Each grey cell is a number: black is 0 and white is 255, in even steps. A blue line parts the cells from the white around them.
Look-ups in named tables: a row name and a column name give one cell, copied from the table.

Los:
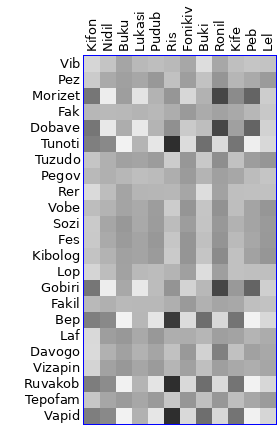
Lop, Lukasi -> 185
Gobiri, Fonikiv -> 211
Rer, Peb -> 192
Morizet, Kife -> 139
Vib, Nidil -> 196
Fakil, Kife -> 168
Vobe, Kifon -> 189
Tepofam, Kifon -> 198
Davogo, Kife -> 193
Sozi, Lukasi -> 169
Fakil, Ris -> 175
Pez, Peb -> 170
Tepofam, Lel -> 155
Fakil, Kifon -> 185

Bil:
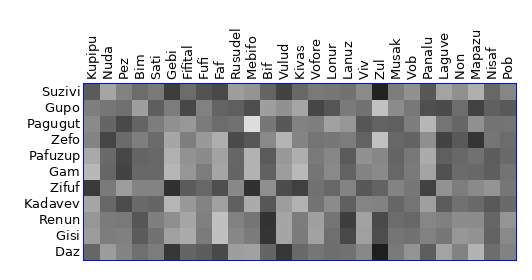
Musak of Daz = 121
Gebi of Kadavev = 181
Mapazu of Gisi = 146
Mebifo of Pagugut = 221
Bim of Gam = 103
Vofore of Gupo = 70
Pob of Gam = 115
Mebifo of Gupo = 77
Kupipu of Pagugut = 138
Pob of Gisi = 137
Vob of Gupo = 120
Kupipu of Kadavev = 165
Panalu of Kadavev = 159
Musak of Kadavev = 102
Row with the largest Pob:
Renun

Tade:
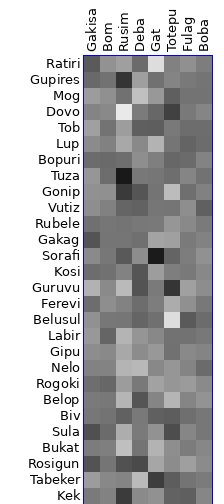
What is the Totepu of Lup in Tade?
117
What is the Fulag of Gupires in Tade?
121
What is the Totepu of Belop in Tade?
181
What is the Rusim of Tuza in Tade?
25
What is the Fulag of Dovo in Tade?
121
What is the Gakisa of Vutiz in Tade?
142
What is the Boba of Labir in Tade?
120
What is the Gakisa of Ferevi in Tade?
109
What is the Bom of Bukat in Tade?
127
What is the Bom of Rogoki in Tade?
103
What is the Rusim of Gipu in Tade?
168
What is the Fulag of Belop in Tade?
133
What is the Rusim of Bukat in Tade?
191
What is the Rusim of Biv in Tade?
97
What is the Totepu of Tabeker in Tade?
93
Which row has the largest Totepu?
Belusul

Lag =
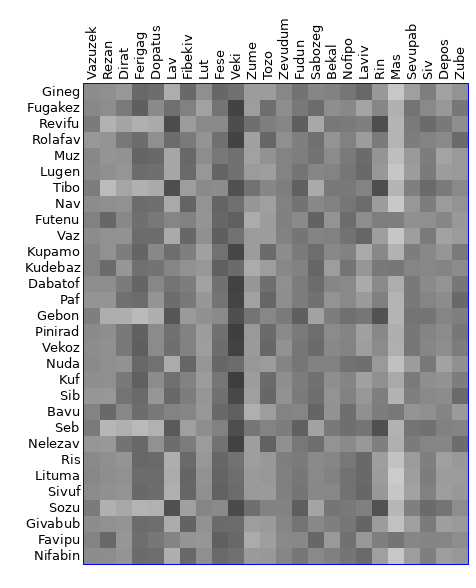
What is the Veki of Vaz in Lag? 114
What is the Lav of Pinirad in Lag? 113
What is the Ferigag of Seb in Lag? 185
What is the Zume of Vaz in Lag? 155
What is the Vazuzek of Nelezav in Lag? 149
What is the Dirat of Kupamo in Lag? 125
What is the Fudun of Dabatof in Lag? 124
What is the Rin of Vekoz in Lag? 139
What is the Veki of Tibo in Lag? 81
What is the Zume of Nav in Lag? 150
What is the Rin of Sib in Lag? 127
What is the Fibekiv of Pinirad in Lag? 130

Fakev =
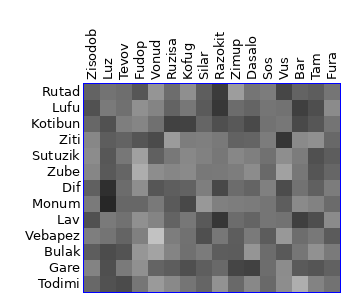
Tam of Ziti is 144
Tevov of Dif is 108
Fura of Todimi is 114
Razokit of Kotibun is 79
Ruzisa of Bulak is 132
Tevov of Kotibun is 126
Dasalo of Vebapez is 122
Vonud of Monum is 121
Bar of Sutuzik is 124
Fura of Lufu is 139
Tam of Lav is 78
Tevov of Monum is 103
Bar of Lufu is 63
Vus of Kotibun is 119
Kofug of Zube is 138
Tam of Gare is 85
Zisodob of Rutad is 99
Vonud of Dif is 86
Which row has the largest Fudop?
Zube

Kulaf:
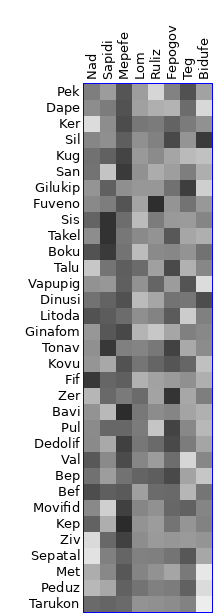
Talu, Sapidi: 116
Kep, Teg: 149
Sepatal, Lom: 129
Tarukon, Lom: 147
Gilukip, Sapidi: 96
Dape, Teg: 108
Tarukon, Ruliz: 144
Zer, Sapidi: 105
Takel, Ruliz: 147
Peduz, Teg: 97
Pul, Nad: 139
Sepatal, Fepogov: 116
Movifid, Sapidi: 207
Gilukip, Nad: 148
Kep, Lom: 147
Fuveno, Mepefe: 84
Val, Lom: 134
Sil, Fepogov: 73

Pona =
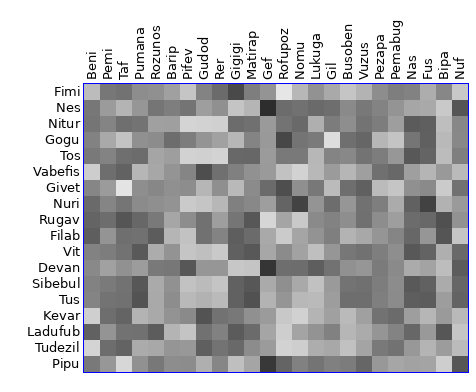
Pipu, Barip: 141
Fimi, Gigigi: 73
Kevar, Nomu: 209
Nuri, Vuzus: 113
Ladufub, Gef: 165
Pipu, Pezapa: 152
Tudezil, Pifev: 152
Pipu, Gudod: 175
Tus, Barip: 141
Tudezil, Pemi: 109
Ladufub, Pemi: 148
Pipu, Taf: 215
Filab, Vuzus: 168
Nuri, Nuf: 154
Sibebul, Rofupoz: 143

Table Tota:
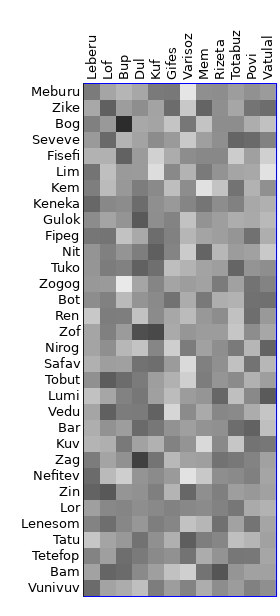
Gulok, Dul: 89
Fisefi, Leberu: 178
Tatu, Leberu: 198
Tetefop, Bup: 110
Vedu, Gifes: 214
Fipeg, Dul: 169
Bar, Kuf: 119
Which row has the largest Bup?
Zogog

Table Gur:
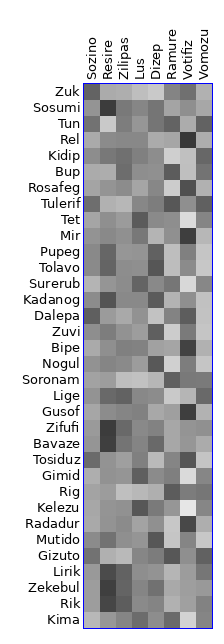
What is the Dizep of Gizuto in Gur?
124
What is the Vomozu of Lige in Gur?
105
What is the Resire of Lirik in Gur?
75
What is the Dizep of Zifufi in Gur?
130
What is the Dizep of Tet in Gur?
138
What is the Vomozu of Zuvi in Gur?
197
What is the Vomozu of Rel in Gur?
173
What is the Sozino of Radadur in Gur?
169
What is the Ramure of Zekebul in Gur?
169
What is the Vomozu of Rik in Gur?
130
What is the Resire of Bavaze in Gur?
63
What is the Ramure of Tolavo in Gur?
189
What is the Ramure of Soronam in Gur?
96
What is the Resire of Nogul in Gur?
133
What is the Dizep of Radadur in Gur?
144
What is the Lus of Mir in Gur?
120
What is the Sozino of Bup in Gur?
171
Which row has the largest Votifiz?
Kelezu

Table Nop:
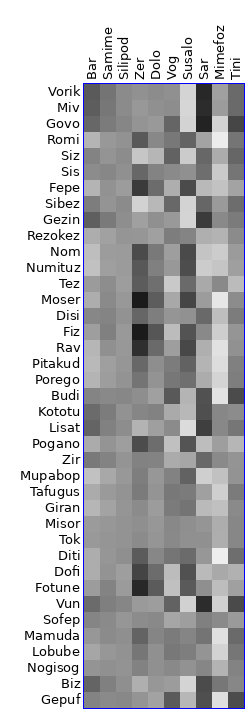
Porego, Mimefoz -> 212
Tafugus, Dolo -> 148
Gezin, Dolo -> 144
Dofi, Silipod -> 158
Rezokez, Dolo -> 160
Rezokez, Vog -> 125
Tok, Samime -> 149
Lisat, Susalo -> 219
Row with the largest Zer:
Sibez

